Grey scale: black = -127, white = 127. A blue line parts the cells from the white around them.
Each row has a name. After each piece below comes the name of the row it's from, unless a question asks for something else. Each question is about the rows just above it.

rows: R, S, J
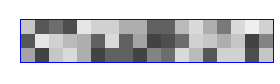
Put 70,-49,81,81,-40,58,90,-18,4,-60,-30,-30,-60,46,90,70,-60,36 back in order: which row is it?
J
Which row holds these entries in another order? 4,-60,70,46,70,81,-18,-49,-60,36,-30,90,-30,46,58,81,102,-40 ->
S
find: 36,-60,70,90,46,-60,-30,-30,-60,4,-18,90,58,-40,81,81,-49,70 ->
J

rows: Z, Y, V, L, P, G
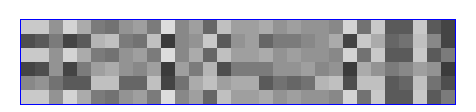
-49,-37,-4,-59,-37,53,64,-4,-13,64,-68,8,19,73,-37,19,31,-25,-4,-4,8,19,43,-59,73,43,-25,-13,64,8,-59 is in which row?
Y
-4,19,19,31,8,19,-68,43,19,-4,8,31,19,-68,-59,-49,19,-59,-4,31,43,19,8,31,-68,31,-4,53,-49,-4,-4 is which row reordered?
L

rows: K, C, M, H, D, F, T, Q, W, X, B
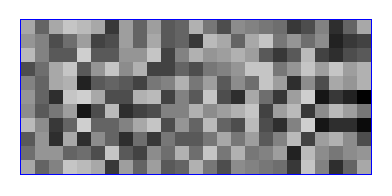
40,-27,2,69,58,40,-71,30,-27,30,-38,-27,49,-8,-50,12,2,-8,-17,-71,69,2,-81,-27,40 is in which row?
B
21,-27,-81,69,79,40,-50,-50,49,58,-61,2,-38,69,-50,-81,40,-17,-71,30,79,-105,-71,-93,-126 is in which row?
F

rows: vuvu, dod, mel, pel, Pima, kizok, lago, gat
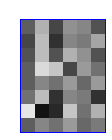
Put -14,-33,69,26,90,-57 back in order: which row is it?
pel
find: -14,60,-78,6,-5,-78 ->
kizok
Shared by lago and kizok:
-14

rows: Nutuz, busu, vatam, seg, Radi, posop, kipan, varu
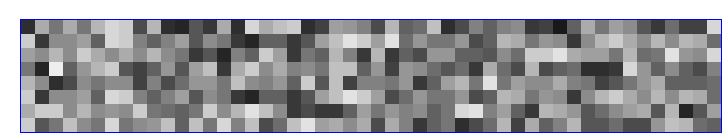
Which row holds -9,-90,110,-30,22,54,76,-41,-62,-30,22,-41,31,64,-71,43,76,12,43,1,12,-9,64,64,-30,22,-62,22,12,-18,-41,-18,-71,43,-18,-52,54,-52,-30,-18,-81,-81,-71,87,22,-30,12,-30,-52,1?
seg
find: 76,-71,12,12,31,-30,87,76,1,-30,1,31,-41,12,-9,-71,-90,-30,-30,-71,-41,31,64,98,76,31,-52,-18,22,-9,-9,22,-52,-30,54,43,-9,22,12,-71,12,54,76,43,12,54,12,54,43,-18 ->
posop
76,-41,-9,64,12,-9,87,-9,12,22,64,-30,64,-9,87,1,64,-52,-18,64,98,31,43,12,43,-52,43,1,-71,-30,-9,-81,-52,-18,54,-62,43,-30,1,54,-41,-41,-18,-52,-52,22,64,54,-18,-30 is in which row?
varu
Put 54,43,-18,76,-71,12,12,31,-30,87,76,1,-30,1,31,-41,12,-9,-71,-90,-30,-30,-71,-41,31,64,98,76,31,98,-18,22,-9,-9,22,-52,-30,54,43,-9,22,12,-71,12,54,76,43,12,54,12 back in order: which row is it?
busu
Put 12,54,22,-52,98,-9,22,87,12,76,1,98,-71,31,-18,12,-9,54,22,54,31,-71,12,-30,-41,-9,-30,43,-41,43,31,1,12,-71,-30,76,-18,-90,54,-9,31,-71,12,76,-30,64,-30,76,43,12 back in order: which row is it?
busu

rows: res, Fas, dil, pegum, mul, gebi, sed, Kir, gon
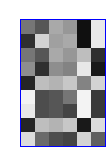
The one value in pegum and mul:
3
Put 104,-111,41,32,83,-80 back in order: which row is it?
Fas

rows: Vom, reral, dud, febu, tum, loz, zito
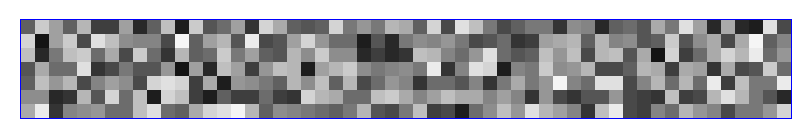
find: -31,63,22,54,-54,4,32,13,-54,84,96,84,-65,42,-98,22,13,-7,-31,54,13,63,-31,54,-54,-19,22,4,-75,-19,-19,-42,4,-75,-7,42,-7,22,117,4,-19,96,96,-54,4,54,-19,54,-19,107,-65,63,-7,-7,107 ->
tum
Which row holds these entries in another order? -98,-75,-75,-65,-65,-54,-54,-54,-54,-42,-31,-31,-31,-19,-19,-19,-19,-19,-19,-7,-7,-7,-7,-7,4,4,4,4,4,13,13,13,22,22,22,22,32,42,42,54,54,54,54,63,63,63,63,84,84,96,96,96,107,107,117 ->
zito
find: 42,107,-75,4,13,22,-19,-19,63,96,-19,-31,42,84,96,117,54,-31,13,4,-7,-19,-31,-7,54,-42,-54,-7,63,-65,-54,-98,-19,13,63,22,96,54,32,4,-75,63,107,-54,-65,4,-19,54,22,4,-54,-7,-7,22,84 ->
zito
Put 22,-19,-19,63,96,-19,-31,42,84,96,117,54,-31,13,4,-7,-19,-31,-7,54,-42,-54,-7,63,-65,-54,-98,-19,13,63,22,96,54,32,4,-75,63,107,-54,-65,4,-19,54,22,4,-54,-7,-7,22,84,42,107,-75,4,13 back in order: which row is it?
zito

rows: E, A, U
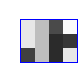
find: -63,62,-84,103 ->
U
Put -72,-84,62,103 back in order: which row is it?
A

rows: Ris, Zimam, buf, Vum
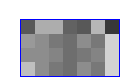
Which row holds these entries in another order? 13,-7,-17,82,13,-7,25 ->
Zimam
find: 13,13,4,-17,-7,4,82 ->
buf

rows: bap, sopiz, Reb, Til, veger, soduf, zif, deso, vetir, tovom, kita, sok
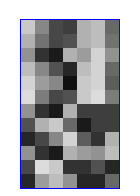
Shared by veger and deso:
73
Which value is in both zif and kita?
-77

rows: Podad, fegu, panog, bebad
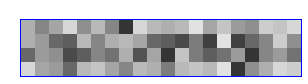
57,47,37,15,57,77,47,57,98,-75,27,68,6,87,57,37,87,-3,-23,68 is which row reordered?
bebad
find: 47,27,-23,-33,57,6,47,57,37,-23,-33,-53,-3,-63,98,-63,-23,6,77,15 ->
fegu
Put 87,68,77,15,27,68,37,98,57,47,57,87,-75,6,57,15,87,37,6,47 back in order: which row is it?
Podad
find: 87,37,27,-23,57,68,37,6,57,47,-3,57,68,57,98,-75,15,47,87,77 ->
bebad
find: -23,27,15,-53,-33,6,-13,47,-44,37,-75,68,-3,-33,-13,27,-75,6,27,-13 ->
panog

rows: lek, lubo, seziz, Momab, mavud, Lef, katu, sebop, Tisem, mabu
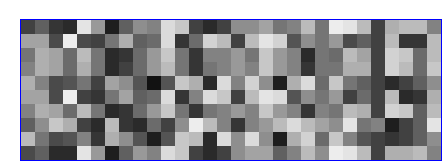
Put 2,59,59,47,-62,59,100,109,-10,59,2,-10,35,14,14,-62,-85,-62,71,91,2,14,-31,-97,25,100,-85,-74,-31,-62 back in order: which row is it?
lek
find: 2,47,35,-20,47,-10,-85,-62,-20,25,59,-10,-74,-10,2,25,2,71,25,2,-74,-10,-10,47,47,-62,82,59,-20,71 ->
Momab
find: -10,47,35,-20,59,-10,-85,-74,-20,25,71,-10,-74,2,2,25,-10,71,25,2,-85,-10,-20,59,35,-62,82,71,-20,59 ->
seziz
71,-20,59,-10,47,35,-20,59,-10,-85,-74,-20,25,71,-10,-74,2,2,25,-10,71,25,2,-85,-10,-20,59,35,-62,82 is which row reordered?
seziz

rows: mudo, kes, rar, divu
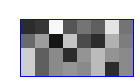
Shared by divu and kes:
-83
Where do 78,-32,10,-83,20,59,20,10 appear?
rar
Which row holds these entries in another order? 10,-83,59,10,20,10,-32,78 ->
divu

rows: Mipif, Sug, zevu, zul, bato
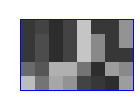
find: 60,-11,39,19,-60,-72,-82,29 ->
bato
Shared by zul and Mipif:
-82

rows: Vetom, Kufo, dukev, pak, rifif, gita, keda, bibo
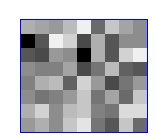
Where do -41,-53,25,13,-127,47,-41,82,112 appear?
dukev
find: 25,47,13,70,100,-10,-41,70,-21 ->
bibo
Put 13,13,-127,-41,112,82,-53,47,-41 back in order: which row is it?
Kufo
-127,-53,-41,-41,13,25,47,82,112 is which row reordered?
dukev
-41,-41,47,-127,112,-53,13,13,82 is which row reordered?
Kufo

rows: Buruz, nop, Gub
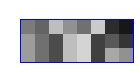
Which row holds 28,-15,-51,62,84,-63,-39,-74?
nop

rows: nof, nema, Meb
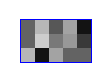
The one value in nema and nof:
-28
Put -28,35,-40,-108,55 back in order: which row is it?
nof
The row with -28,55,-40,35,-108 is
nof

